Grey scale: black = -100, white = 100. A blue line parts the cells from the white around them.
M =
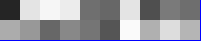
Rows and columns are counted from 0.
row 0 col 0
-71
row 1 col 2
-19
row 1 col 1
19
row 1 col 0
35
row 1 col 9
42
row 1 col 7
38
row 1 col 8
73

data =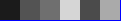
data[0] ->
-79
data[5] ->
33
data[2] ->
-13
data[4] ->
-41

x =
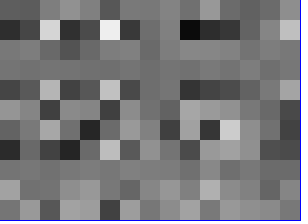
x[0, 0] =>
-26
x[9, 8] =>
18
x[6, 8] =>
-50
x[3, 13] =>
-13
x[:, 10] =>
[19, -65, 5, -5, -47, 21, -58, 20, 7, 38, -5]
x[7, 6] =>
-30
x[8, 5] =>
-7
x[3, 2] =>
-9
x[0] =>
[-26, -28, -1, 14, 0, -32, -5, -6, 3, -12, 19, -16, -24, -16, 11]
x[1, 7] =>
-14
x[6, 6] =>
20
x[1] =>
[-64, -45, 67, -62, -41, 87, -55, -14, 0, -91, -65, -57, -22, 4, 50]
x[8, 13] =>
-16
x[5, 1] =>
4
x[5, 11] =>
14
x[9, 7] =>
5
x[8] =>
[-9, -7, -11, -6, -3, -7, 0, -2, -3, -12, 7, -13, -6, -16, -16]
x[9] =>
[27, -11, -10, 11, 19, -6, -20, 5, 18, 0, 38, 9, 1, -21, 4]
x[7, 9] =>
-41
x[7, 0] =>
-66
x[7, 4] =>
-17
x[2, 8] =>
-2
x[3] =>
[-9, -11, -9, -10, -12, -13, -9, -14, -9, -11, -5, -10, -2, -13, -7]
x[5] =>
[17, 4, -50, 8, 4, -50, 10, -11, -23, 30, 21, 14, -6, -18, -43]
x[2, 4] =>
-18
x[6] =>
[-22, -5, 31, -12, -70, -16, 20, 1, -50, 26, -58, 60, 11, -11, -48]
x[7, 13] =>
-38
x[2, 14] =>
-6

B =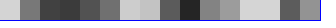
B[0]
66
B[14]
-28
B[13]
67
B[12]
67
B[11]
22
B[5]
-12

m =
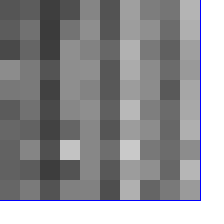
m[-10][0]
-33
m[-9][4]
11
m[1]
[-28, -11, -54, -10, 11, -33, 23, 12, -15, 37]
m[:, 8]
[-8, -15, -25, -16, -30, -16, -19, -15, -19, -5]
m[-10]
[-33, -28, -51, -38, 4, -35, 25, -2, -8, 41]
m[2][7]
-5
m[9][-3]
-21
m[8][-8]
-52
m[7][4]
6
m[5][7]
-1
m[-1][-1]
21
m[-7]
[10, -4, -34, 11, 12, -32, 34, 9, -16, 20]
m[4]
[-6, -4, -49, 11, 3, -31, 22, 10, -30, 30]
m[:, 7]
[-2, 12, -5, 9, 10, -1, 10, -6, 12, -21]
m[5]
[-29, -11, -43, 6, 11, -25, 44, -1, -16, 32]
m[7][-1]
10
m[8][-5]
-31
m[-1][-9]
-4
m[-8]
[-43, -21, -52, 12, 2, -19, 39, -5, -25, 25]
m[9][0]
-20

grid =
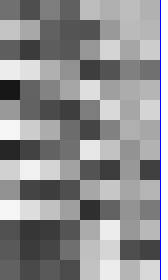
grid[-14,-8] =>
-12
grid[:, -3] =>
[37, 20, 66, -35, 25, 70, 1, 52, -53, 55, -23, 85, 67, 85]
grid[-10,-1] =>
42
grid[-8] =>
[92, 60, 35, -15, -46, 1, 37, 31]
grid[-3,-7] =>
-58
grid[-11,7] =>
-12
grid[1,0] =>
53
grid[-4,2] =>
51
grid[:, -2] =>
[48, 46, 30, 0, 35, 30, 37, 15, 19, 30, 15, 19, -39, 42]
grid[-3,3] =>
-34
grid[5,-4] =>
-2
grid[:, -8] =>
[-12, 53, -26, 85, -82, 20, 92, -70, 64, 14, 92, -37, -30, -24]
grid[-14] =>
[-12, -39, -2, -25, 48, 37, 48, 39]
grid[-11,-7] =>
76
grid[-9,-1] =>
66
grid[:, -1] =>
[39, 43, 60, -12, 42, 66, 31, 40, -50, 41, -4, 44, -48, 69]
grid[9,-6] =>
-52
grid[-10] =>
[-82, -22, 3, 30, 74, 25, 35, 42]
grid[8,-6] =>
66
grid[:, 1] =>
[-39, 32, -54, 76, -22, -23, 60, -48, 88, -47, 73, -58, -54, -43]
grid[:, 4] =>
[48, -36, 18, -51, 74, -2, -46, 80, -35, 31, -63, 34, 50, 52]

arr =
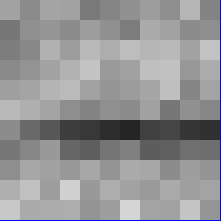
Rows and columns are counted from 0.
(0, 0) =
27
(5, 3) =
11
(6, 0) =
10
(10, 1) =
34
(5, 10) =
5
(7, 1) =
5
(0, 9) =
42
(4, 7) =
30
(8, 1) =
31
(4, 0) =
25
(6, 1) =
-18
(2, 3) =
23
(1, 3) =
9
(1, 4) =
23
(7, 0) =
-7
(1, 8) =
27
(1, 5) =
13
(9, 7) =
21
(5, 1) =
37
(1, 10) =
12
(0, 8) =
11
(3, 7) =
50
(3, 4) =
53
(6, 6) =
-71
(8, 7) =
31
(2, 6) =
48
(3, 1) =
15
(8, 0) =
11
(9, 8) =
33
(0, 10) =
3
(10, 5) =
24
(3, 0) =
8
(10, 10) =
17
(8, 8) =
10
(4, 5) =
17
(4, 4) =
27

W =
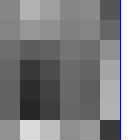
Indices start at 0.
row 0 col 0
5
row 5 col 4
-25
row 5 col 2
-51
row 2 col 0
-14
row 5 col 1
-70
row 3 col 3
-16
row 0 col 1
39
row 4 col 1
-65
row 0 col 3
5
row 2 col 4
-14
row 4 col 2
-48
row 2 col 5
12
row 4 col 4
-26

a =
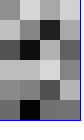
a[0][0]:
12
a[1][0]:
50
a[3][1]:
48
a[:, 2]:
[31, -75, 39, 69, -37, -11]
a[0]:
[12, 68, 31, 64]
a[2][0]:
-36
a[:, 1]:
[68, 5, -89, 48, 0, -96]

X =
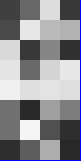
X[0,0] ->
-50
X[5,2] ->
25
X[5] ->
[-12, -68, 25, -3]
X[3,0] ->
79
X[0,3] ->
-55
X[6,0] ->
-12
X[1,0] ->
-43
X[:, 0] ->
[-50, -43, 70, 79, 88, -12, -12, -64]
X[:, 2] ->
[73, 45, 5, 66, 78, 25, -37, 36]
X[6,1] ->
92

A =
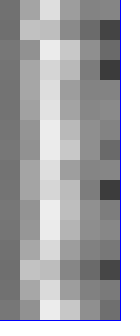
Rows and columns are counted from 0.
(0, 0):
-11
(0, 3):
23
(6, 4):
12
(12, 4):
1
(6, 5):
3
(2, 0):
-7
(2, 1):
14
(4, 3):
23
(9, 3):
47
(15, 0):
-7
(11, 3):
41
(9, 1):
29
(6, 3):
45
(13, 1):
52
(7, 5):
-17
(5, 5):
8
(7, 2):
84
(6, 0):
-8
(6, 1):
16
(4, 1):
30
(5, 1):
26
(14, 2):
71
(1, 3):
8
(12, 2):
70
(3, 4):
-3
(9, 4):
-2
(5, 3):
28
